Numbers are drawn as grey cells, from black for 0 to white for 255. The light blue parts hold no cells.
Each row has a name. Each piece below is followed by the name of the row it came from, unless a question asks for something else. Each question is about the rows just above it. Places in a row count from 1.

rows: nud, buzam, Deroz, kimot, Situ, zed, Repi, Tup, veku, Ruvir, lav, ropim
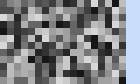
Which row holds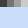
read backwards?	ropim
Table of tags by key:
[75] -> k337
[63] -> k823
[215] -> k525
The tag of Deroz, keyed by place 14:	k337
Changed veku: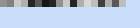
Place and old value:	5, [22]
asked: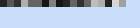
kimot
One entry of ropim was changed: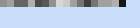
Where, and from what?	2, [175]

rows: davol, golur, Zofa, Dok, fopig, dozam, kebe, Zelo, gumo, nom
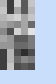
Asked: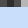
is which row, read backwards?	Zelo
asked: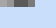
dozam

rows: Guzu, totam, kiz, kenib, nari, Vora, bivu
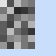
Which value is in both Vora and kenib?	[177]
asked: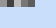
bivu
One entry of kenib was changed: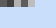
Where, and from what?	5, [177]
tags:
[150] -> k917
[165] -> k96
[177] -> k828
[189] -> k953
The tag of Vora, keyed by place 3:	k917
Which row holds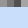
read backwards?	kiz
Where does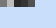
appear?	totam

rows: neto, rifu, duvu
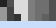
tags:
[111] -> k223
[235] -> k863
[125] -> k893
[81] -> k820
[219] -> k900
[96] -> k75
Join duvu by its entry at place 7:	k75
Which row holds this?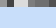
rifu
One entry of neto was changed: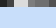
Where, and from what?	2, [81]
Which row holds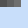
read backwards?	duvu
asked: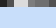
neto

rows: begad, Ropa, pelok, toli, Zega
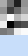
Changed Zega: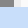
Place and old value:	1, [120]
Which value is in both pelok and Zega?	[250]

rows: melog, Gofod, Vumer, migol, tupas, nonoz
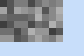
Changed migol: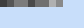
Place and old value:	7, [99]
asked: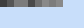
melog
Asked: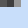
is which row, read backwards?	tupas
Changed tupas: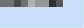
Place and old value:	8, [62]
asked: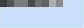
migol
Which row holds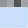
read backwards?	Gofod

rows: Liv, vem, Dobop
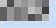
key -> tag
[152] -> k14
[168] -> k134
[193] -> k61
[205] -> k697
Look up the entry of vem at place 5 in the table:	k61
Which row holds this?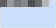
Dobop
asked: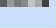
vem
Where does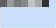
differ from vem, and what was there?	7, [63]

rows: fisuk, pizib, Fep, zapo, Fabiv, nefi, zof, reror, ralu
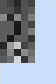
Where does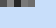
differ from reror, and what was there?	4, [137]
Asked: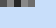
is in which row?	reror
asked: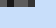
nefi
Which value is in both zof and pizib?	[93]
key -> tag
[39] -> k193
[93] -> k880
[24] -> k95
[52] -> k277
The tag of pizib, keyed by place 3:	k277
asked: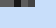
zapo

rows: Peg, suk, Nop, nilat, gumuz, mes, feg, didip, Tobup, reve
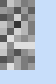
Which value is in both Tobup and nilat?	[124]
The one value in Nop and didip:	[83]
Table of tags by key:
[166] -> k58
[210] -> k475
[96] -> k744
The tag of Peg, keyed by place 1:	k744
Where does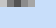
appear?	didip

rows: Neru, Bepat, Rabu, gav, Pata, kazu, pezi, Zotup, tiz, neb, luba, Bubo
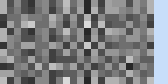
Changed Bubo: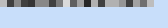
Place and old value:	19, [80]
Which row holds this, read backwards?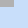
Bubo

